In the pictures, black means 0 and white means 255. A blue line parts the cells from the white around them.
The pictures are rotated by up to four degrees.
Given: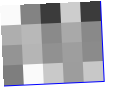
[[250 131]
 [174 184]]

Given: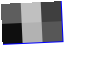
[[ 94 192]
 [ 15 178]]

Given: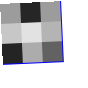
[[156  38]
 [199 226]]

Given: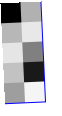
[[  0 177]
 [183 232]]

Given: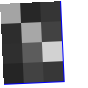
[[164  39]
 [ 45 167]]

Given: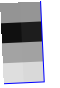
[[148 149]
 [ 16  29]]

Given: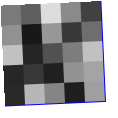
[[122  95]
 [145  24]]

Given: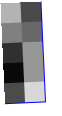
[[179  73]
 [128 104]]
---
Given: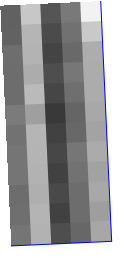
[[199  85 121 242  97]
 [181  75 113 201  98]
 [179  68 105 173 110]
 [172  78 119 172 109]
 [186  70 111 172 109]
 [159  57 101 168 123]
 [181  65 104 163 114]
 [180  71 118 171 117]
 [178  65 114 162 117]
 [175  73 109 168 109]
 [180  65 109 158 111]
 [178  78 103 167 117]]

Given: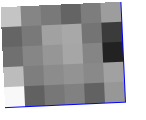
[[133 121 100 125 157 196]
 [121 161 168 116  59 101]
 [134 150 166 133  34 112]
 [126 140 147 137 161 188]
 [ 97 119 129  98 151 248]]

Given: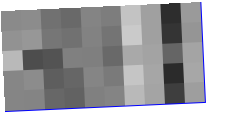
[[140 113 105 132 125 195 160  45 154 138]
 [151 118 113 130 116 202 160  52 149 146]
 [ 77  83 128 127 105 169 163 101 164 185]
 [140  94 102 133 122 197 166  43 167 134]
 [132 103  98 128 132 185 164  62 158 133]]

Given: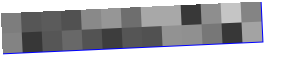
[[ 86  91  81 137 150 110 168 168  56 142 197 132 125]
 [ 55  86 104  83  61  85  81 146 144 119  55 163 131]]

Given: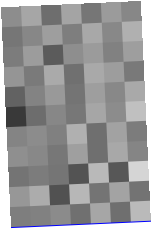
[[166 110 164 118 155 135 141]
 [135 158 126 168 136 176 118]
 [156  91 142 155 129 158 124]
 [122 170 112 169 157 121 149]
 [131 153 116 158 136 169  98]
 [109 135 119 166 140 192  57]
 [140 128 176 111 162 124 132]
 [136 119 159 111 168 133 143]
 [124 117  83 185  87 213 116]
 [172  81 183 116 163 115 151]
 [129 139 112 166 111 186 126]]

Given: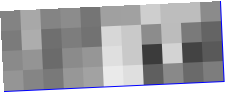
[[168 132 140 117 160 161 206 189 189 139 131]
 [173 111 125 114 215 201 140 188 122 100 123]
 [148 107 139 150 223 201  59 211  67  89 138]
 [133 121 151 162 234 223  95 137 106 125 149]]

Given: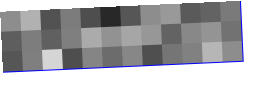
[[177  82 124  78  40  86 141 153  90  99 122 141]
 [125  96 127 171 146 166 151  99 136 148 114  94]
 [127 213  78 133 108 135  79 117 129 182 141  86]]
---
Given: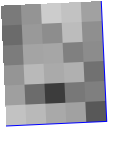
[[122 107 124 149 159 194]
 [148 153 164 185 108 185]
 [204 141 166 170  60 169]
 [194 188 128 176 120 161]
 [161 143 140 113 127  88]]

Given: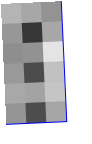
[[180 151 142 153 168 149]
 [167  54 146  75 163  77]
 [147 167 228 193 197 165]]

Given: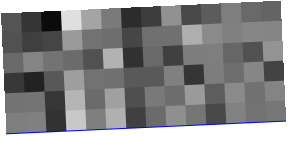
[[ 84  81 105  56 115 126]
 [ 53  63 132  34 116 128]
 [ 11  69 115  88  54  50]
 [223 153 107 158 181 200]
 [164 114  81 114 107 127]
 [122 110 178 112 160 176]
 [ 44  70  49  89  79  64]
 [ 61 111 105  89 121 107]
 [145 112  64 128 109 143]
 [ 73 174 125  53 154 117]
 [ 92 138 126 125  93  72]
 [126 128 102 110 138 129]
 [105 134  81 134 113 114]
 [100 133 147  67 132 119]]

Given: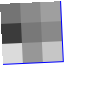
[[116  59 219]
 [138 120 151]
 [159 137 198]]

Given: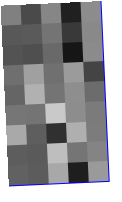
[[128  88  83 111 101 118 169  93  97]
 [ 74  90  79 160 177 116  94  90  92]
 [134 116 105 112 116 201  48 190 168]
 [ 32  57  22 155 142 141 175 117  30]
 [140 137 139  68 108 123 124 132 154]]

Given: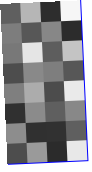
[[ 95 125 120  77 127  48 141  77]
 [182  87 229 137 172 139  48 154]
 [ 45 135  93 126  76  95  49  43]
 [246  44 196  87 234 136  95 232]]

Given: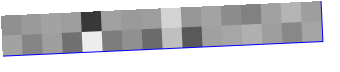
[[144 162]
 [154 133]
 [162 158]
 [157 113]
 [ 56 237]
 [161 125]
 [154 144]
 [157 107]
 [212 191]
 [150  89]
 [163 160]
 [141 166]
 [129 176]
 [161 158]
 [180 136]
 [158 164]]
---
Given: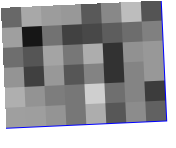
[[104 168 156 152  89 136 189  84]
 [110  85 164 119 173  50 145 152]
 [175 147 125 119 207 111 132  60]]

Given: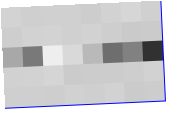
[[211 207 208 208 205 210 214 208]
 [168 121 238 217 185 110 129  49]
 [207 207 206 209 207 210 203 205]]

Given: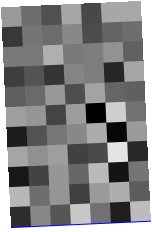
[[153 110  80 165  72 167 168]
 [121 120 175 121 126 146  97]
 [ 94 106 152  78 163 101  96]
 [ 29  83 118 136 171   8 154]
 [ 23  67 150 103 186  20 117]
 [ 45 134  86 200 113  31 188]]

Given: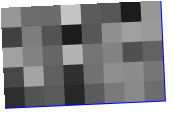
[[151 109 108 198  91  87  28 151]
 [161 130 102 179 116 130  80  98]
 [ 45  83  90  39  91 122 137 109]]

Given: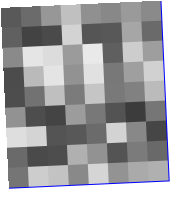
[[ 89 107 151 192 144 136 154 138]
 [138 229 220 155 233  95 205 158]
 [ 77 114 191 123 197 121 129 187]
 [222 212  84  88 107 211 136  70]
 [117 205 195 137 213 147 170 176]]

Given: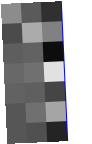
[[140  90  48]
 [ 94  98  13]
 [ 98  95  69]
 [ 86  80  36]]
